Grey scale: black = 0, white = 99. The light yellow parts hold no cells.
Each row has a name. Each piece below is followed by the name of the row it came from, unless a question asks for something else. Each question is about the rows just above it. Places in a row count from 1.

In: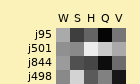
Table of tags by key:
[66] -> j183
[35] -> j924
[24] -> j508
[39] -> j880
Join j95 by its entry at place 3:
j880
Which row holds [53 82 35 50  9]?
j498
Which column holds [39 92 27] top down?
H
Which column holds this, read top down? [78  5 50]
Q
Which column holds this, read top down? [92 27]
H

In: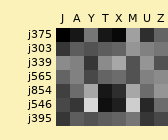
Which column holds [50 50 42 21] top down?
A
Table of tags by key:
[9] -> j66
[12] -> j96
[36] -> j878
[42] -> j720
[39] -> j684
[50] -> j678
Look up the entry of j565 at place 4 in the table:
j684
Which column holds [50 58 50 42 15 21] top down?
U
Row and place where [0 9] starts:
j375, 1
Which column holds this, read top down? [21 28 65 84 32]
Y

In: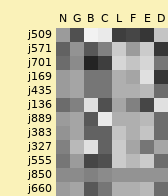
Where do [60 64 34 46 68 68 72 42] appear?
j660
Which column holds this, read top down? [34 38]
B
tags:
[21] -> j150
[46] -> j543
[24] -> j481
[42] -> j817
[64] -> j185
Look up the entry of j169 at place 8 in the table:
j150

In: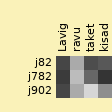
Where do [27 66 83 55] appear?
j902
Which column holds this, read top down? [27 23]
Lavig
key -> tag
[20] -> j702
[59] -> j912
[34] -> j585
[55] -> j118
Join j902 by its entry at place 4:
j118
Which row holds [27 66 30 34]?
j82

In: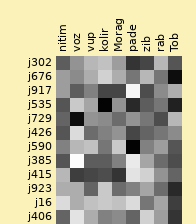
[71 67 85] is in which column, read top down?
nitim
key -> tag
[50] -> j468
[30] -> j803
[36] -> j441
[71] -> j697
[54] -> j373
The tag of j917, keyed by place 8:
j373
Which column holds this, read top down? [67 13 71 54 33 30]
Tob

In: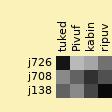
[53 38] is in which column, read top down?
tuked
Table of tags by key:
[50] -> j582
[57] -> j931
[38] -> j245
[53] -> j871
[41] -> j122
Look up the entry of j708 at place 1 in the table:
j871
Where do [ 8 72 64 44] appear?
j726
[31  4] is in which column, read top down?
ripuv
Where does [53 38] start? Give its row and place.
j708, 1

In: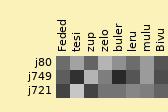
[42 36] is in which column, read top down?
Feded
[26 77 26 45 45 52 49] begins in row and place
j721, 1
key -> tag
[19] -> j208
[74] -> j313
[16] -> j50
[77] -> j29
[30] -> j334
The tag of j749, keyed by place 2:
j208

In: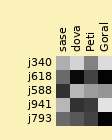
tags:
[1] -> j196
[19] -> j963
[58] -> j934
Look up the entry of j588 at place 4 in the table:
j934
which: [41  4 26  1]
j618
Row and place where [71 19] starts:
j941, 1
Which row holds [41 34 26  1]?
j793
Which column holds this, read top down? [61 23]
Peti

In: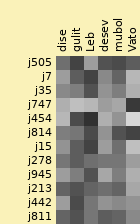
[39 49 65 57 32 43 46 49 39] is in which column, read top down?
mubol
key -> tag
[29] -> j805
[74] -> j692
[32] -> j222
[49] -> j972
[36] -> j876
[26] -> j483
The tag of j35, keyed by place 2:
j972
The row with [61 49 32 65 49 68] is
j945
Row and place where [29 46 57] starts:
j442, 2

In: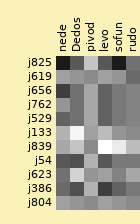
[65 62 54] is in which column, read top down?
pivod
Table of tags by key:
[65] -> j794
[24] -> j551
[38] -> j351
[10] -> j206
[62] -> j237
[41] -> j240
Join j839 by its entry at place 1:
j794
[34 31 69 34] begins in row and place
j54, 1
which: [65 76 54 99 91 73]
j839
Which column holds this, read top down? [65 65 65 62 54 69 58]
pivod

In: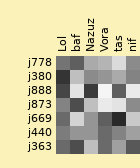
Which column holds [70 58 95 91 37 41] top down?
Vora
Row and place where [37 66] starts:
j778, 2
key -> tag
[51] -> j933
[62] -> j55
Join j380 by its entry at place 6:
j933
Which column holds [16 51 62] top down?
tas
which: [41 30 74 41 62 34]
j363

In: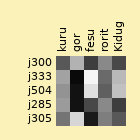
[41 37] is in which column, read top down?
rorit
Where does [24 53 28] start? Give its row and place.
j300, 3

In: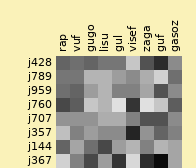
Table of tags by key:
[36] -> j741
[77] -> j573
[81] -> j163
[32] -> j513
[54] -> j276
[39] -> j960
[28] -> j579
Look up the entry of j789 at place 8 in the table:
j163
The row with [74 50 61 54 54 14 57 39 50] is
j357
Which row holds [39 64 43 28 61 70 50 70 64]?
j144
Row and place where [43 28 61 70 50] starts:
j144, 3

